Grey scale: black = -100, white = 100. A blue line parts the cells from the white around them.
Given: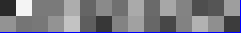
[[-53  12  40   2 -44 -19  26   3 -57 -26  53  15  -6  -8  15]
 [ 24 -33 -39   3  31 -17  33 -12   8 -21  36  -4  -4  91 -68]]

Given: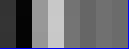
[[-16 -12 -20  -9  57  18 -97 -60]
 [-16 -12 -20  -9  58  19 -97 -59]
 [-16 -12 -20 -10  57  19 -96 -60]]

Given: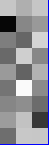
[[ 56  57 -14]
 [-57  52  22]
 [-15  11   5]
 [  9  96  -9]
 [ 40 -22  21]
 [  6  62 -18]
 [ 66 -20  -1]
 [ 20   6 -95]
 [ 55  37  55]]

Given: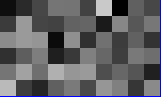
[[   8  -58    0   18  -43   -4  -25  -71  -52   46]
 [ -75  -33  -19  -39   21   18   38  -13   27   -8]
 [ -14   -5  -51  -19    0  -55  -76   -1  -26  -62]
 [ -60  -24  -53  -11  -62   13  -91   17   21   10]
 [  -7  -32    6  -80  -21  -23  -48  -46   21  -54]
 [ -44  -25 -100   58  -48   -9   -8  -44  -67  -89]]

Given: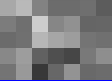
[[-15 -18  15 -19 -56  20  -9]
 [ 11  -5 -45 -38 -24  23   7]
 [-12  -9  23  30  43 -12 -16]
 [-20 -21  14   5  61 -13  -3]
 [-28 -13 -15 -15   2  45  32]]

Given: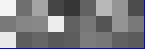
[[-29 -24  -7  -3 -27 -30 -20 -27  83]
 [ -5  16 -34  -7 -24  86   7   5  -5]
 [-40  17  44 -23 -58 -46  29 -13  91]]

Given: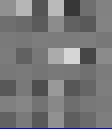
[[ -1 -16 -26  14 -30  -4 -23]
 [ -4  -6 -14   7 -10   5   0]
 [ -1 -20 -32  20 -39  -5 -31]
 [ -3 -12  -6  -5  -8  -4  -6]
 [  9 -45  68  34  -6 -24  -3]
 [ -6  -1  -3  -3  -2  -6  -4]
 [  3 -30 -24  10 -29 -17 -13]
 [  2 -13 -57  46 -33  43  14]]
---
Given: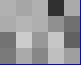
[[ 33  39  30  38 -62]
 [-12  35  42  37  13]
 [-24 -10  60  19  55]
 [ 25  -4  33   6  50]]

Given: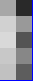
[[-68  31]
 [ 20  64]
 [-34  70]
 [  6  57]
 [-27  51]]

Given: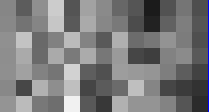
[[-39   5 -28  12  60 -34  27   8 -19 -33 -79 -36  -8]
 [-33   7 -10   4  55 -30  33   6  -5 -40 -73 -24  -1]
 [-38  13  53 -18   1  47   3 -30  37 -15  -7  15  -3]
 [-30  11  33 -17  33  -4  34  -7  21 -45 -51   2   9]
 [-48  12  26   2  -8  65 -26 -37  23  20  17  -1 -27]
 [-61   7 -44  39  11  50 -46 -29 -16  50   4 -45 -54]
 [-66  16  47  -6 -14  89 -31 -56  39  16  16   3 -33]]

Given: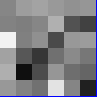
[[ 18   5  23  28  20  14]
 [-49   2  -1   5  38 -36]
 [ 22  90   0  13 -42  19]
 [ -7  27 -32 -58 -12   8]
 [-21  37 -88 -40  18 -14]
 [-75  19   2 -11  78   4]]

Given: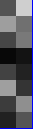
[[ 62 -35]
 [-12  24]
 [ -5 -45]
 [-85 -94]
 [-73 -48]
 [-59  25]
 [ 12 -53]
 [-33 -74]]

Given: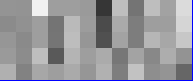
[[ 72  16  15  89  24  24  21 -58  49  -9  49  27]
 [ 67   9  14  24  -9  46  22 -41  33  -2  24  24]
 [ 56  18   8  24  -8  48  18 -37  28  -2  43  31]
 [ 15  21  10  49 -30  41  24  34  -7  28   7  36]
 [-20  38   2  31  24  33  18  39  -1  52  11  16]]

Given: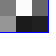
[[-20  -3  97]
 [-75  18 -79]]
